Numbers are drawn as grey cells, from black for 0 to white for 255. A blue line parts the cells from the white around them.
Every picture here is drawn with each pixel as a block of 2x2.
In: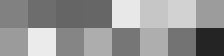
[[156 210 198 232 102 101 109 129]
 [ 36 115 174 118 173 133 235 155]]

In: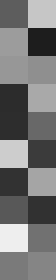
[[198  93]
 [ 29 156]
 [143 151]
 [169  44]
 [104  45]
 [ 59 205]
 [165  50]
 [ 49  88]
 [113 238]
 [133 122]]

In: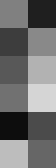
[[ 31 128]
 [137  61]
 [178  88]
 [213 113]
 [ 75  13]
 [102 189]]

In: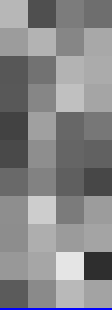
[[110 124  79 183]
 [168 134 179 156]
 [171 179 114  87]
 [165 192 134  88]
 [119 103 160  66]
 [ 97 101 142  73]
 [ 71  95 130 105]
 [156 123 205 142]
 [164 155 174 141]
 [ 46 229 166 152]
 [163 185 138  91]]

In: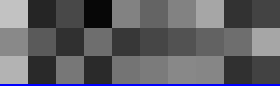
[[ 67  50 166 130 100 130   7  72  37 194]
 [166 110  98  82  70  55 110  48  90 137]
 [ 66  48 134 136 123 116  42 119  41 179]]

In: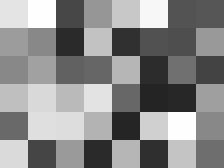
[[ 86  83 247 200 150  71 254 228]
 [153  78  81  48 194  42 136 156]
 [ 67 112  44 182 102  97 161 136]
 [159  39  36 103 227 186 217 191]
 [136 254 208  37 179 221 223 105]
 [110 196  47 182  42 154  69 218]]
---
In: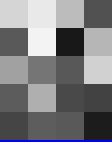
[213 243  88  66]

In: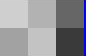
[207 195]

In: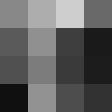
[136 144  58  50]

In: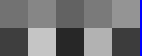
[114 197]

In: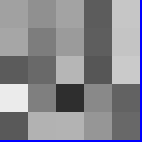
[161 125 182 137 104]

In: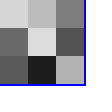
[214 220 179]

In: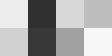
[236  56]
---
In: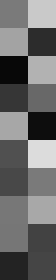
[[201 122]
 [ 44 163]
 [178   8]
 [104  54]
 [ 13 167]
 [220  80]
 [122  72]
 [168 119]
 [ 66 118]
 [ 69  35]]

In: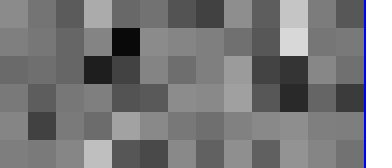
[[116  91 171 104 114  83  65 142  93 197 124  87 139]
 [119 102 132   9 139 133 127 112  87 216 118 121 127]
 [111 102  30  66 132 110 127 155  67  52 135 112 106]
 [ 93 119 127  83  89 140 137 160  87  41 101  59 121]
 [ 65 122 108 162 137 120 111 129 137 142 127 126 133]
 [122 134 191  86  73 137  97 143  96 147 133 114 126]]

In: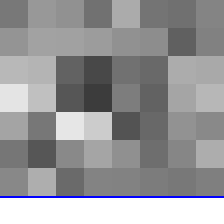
[[152 145 113 171 116 112 132 120]
 [162 161 156 145 141  96 129 148]
 [180  98  72 113 105 172 169 184]
 [192  86  60 125  98 165 183 228]
 [119 230 204  83 104 146 137 164]
 [ 86 137 165 144 110 134 173 118]
 [174 106 131 130 124 120 127 136]]

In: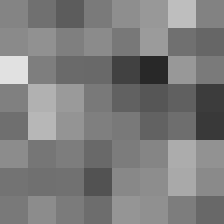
[[112  92 122 142 152 190 130 132]
 [145 127 139 120 155 112 102 138]
 [126 106 105  65  40 152 122 225]
 [177 154 121  97  86  96  60 128]
 [183 148 127 121  98 110  57 111]
 [118 125 105 124 133 172 146 140]
 [112 113  82 136 141 169 138 115]
 [140 123 109 149 144 125 104 121]]

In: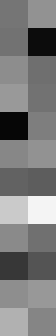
[[146 117]
 [ 12 114]
 [111 141]
 [114 153]
 [126   6]
 [146 135]
 [ 93  98]
 [244 202]
 [112 138]
 [ 84  55]
 [152 142]
 [133 177]]

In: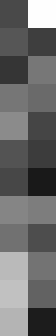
[[254  73]
 [ 62  86]
 [119  53]
 [106 118]
 [ 69 139]
 [ 60  83]
 [ 25  71]
 [125 133]
 [ 77 113]
 [115 186]
 [ 98 193]
 [ 28 180]]

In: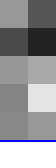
[[ 86 152]
 [ 34  74]
 [169 151]
 [228 132]
 [152 136]]

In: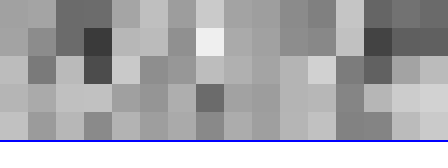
[[164 107 108 165 191 157 202 163 158 139 128 197 101 114 106 161]
 [140 107  58 183 187 144 239 170 161 141 136 193  67  95  96 163]
 [122 186  76 201 142 151 189 176 164 180 209 124  97 163 187 188]
 [170 192 193 160 149 174 107 162 157 180 183 133 182 204 210 181]
 [155 183 138 179 158 170 137 172 159 181 193 130 132 187 202 193]]
